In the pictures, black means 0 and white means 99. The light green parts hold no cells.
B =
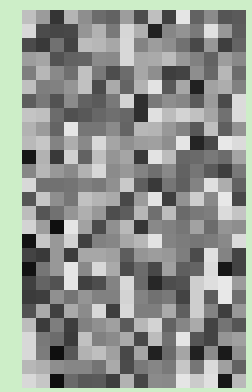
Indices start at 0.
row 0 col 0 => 74
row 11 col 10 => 53
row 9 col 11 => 89
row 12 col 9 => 22
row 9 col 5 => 84
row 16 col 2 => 59
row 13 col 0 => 33
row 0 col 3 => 70
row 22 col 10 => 38
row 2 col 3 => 26
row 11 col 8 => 51
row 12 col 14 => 67
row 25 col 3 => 52
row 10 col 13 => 47
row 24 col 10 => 41
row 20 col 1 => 24
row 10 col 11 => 40
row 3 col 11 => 59
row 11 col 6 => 54
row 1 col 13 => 87
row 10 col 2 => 22
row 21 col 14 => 24
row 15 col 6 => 56
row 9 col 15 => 85
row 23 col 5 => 50
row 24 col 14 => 10
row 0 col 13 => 54
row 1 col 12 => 47
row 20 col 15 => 43
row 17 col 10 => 59
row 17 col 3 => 23
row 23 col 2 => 42
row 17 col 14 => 51
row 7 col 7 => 40
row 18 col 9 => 28
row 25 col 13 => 85
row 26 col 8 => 27
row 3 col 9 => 66
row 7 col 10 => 73
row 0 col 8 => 30

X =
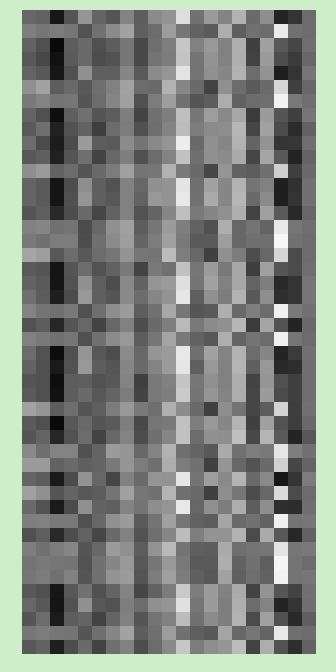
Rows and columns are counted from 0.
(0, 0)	40
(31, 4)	31
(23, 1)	47
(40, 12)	37
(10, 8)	31
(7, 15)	65
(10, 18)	34
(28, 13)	25
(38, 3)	52
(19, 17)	49
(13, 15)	71
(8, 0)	35
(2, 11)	77
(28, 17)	36
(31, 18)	89
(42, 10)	58
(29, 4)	41
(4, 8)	35
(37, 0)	31
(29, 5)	33
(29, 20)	41
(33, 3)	29
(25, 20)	43
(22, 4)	40
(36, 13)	36
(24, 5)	34
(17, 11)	49
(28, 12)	41
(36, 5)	40
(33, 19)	20
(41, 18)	33
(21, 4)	31
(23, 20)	42
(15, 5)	40
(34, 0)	62
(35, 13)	56
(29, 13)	59
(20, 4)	59
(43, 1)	42
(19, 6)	30

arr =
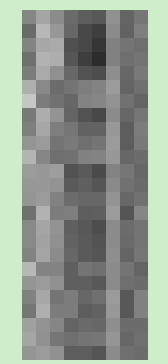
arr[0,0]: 52
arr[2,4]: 28
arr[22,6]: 55
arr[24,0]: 58
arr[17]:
[51, 64, 54, 40, 35, 33, 55, 39, 46]
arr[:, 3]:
[41, 40, 31, 33, 40, 45, 40, 39, 46, 47, 44, 32, 35, 42, 49, 37, 38, 40, 37, 37, 48, 48, 39, 43, 36]
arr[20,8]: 50
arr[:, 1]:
[64, 71, 65, 69, 66, 53, 48, 67, 65, 60, 52, 59, 59, 60, 69, 64, 63, 64, 51, 60, 65, 68, 57, 56, 60]
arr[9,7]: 36
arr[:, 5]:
[34, 24, 21, 17, 30, 51, 52, 28, 38, 45, 51, 29, 33, 40, 37, 30, 32, 33, 43, 34, 43, 38, 40, 46, 33]
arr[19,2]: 56
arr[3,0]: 43
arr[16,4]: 35
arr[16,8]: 45
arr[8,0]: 49
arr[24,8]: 42
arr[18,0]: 71
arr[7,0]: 47
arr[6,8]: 39
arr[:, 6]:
[56, 54, 50, 50, 55, 60, 57, 54, 59, 60, 59, 51, 53, 57, 60, 54, 54, 55, 54, 54, 60, 59, 55, 58, 54]
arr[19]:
[58, 60, 56, 37, 37, 34, 54, 43, 42]
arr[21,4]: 36
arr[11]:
[60, 59, 61, 32, 35, 29, 51, 46, 40]
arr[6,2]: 44
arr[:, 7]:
[39, 38, 45, 43, 40, 39, 44, 40, 36, 36, 40, 46, 44, 40, 33, 42, 41, 39, 45, 43, 34, 34, 42, 40, 43]
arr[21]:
[46, 68, 48, 48, 36, 38, 59, 34, 50]
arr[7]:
[47, 67, 57, 39, 32, 28, 54, 40, 46]
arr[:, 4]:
[36, 28, 28, 24, 32, 49, 51, 32, 38, 43, 50, 35, 37, 40, 36, 34, 35, 35, 45, 37, 40, 36, 41, 45, 36]

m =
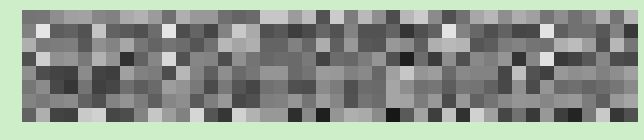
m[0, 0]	45
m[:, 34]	[55, 38, 48, 58, 27, 28, 53, 27]
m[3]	[31, 80, 56, 58, 47, 69, 57, 19, 38, 52, 84, 32, 52, 51, 30, 56, 45, 40, 42, 41, 47, 26, 42, 40, 48, 58, 32, 12, 42, 23, 55, 31, 53, 49, 58, 20, 52, 87, 22, 26, 34, 52, 30, 28]
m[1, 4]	32
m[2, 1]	47
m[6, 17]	49
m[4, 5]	26
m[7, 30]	75
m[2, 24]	34
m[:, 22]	[79, 32, 37, 42, 59, 48, 52, 58]
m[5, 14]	47
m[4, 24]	53
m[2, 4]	34
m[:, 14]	[43, 51, 71, 30, 55, 47, 59, 21]
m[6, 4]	38
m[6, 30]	29
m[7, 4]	78
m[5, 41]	42
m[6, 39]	59
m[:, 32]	[65, 40, 33, 53, 51, 45, 38, 81]
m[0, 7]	66
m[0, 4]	63
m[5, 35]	56
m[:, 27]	[71, 20, 54, 12, 77, 55, 63, 35]
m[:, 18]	[77, 34, 39, 42, 58, 46, 50, 59]
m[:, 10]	[43, 89, 45, 84, 30, 61, 52, 61]
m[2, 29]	68
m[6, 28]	48
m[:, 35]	[67, 27, 51, 20, 74, 56, 58, 44]
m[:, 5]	[52, 76, 56, 69, 26, 25, 31, 81]
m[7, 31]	19
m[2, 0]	68
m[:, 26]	[30, 39, 59, 32, 62, 64, 64, 9]

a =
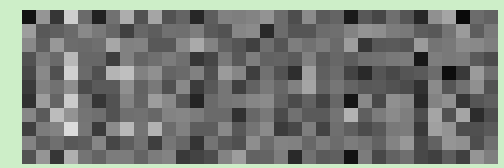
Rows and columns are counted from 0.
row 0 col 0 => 7
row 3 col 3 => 72
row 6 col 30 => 56
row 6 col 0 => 19
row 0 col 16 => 51
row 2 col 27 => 33
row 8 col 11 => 50
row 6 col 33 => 37
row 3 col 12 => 21
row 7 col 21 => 35
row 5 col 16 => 38
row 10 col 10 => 51
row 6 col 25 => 28
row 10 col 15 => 61
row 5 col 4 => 29
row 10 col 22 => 37
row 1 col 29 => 34
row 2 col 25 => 34
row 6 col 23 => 8
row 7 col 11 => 52
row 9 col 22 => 42
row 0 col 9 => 64
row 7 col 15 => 19
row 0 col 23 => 10
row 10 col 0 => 32
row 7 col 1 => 35
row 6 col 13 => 41
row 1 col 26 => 48
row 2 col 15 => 33
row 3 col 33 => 29
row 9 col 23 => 48
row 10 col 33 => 49
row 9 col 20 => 40
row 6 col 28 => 16
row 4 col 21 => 37

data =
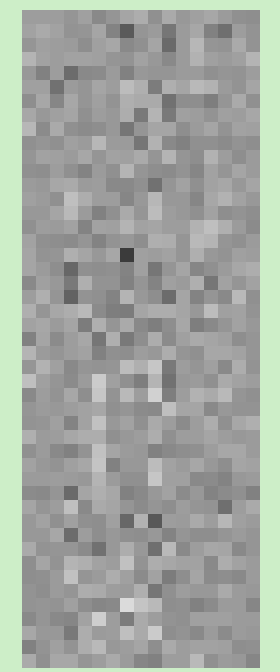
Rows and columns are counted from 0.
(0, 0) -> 61
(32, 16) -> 63
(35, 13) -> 57
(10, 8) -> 66
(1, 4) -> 58
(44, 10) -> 55
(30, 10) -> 56
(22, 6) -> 58
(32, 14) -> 55
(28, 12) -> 64
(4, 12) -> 60
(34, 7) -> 50
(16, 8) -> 55
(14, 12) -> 56
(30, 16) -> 60
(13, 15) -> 63
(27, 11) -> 61
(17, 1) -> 57
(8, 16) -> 62
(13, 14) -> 69
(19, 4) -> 68
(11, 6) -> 56
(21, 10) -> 67
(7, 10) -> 47
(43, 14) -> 62
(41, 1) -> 55
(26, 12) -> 60
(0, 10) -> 66
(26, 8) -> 49
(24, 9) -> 59
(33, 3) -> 60
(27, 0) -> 53
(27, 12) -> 69
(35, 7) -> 58
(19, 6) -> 57
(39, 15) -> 63
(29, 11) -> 54
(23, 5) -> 46
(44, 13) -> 60

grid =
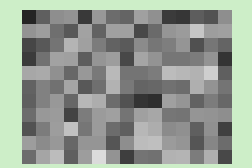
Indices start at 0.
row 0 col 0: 14
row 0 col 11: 21
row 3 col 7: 28
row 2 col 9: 46
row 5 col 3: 64
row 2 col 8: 54
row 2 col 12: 31
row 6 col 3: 40
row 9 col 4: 58
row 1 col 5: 38
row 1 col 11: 60
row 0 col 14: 55
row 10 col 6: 57
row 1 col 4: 63
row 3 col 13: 57
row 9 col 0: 61
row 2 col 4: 62
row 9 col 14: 42
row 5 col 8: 39
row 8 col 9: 67
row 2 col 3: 70
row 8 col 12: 37
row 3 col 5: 58
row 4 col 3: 40
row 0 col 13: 32
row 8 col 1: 48
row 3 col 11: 46
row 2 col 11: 58
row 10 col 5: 85
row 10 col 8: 45
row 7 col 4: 48
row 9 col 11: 58
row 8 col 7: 37
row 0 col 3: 57
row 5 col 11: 42
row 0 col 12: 36
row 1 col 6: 62
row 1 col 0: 57
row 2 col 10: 49
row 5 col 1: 50
